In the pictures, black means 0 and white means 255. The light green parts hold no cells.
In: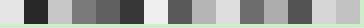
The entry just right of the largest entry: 89
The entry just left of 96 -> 123

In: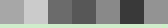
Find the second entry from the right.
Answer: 57
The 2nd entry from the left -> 203
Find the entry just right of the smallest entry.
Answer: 146

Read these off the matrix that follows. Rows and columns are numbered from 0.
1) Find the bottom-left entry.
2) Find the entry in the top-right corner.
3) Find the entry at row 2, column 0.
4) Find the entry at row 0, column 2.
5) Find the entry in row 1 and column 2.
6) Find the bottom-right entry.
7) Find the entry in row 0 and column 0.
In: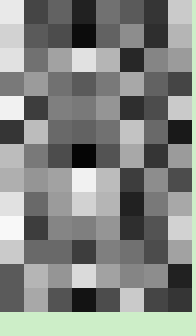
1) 90
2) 202
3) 225
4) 98
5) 76
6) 53
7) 233

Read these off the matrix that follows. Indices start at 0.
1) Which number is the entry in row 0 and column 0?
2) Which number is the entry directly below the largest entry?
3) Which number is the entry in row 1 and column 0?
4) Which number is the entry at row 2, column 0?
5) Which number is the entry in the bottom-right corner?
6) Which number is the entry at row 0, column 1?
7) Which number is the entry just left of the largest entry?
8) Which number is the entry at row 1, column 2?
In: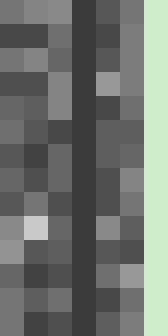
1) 117
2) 87
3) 72
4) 117
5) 124
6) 130
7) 138
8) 110

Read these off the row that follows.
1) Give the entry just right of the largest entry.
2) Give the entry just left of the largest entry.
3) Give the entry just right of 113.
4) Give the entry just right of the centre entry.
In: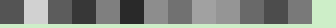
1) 92
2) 84
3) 161
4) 113

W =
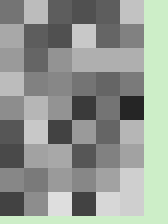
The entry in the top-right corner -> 194
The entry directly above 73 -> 86
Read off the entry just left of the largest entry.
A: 141
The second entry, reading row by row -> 188
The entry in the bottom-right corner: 207
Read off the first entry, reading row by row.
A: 116
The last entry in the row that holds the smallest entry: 37
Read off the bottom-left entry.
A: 66
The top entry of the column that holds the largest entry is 93
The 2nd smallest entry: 58
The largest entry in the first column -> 188
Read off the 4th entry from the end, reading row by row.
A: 222
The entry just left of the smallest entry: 116
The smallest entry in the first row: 80
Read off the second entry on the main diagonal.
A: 93

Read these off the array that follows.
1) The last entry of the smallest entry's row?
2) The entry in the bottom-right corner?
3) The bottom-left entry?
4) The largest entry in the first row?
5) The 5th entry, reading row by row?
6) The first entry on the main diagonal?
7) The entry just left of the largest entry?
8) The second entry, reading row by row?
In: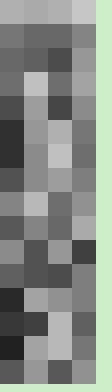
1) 118
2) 145
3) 88
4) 198
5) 118
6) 176
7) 176
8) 170

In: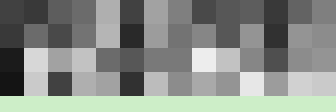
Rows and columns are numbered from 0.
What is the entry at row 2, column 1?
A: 215
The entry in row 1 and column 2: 73
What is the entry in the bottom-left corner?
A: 20
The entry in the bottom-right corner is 202
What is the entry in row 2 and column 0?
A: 27
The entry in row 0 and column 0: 65
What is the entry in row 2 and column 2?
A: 162
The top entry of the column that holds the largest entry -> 73
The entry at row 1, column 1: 107
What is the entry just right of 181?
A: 41
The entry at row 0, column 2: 93
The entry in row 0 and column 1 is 57
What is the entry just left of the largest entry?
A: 121

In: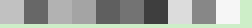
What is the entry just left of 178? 103
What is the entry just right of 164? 95

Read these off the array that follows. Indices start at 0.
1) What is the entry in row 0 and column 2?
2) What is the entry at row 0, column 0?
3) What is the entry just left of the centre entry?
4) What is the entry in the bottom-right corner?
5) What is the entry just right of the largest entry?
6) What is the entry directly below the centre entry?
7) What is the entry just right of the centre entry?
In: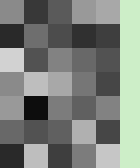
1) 90
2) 138
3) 190
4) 198
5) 82
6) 124
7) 118

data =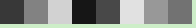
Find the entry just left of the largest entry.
72
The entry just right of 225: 152

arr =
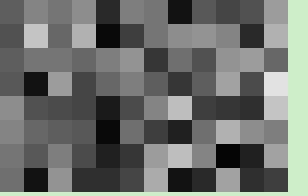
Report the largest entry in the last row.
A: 170
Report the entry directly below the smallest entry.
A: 163
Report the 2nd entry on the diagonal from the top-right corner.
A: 40
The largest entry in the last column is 225
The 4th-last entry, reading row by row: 40
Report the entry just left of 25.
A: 69
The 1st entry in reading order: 95
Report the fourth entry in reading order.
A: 141
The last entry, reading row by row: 62
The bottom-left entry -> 110
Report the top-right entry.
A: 155
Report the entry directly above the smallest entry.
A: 177
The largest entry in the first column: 141
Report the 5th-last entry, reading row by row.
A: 17
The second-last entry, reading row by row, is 47
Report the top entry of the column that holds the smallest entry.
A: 69
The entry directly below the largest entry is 196
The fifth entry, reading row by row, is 40
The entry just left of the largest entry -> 75
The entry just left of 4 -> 133

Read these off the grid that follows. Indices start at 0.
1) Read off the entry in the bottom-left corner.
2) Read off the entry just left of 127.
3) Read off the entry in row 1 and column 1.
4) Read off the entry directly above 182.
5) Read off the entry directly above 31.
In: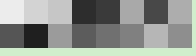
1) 85
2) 113
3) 31
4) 71
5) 212
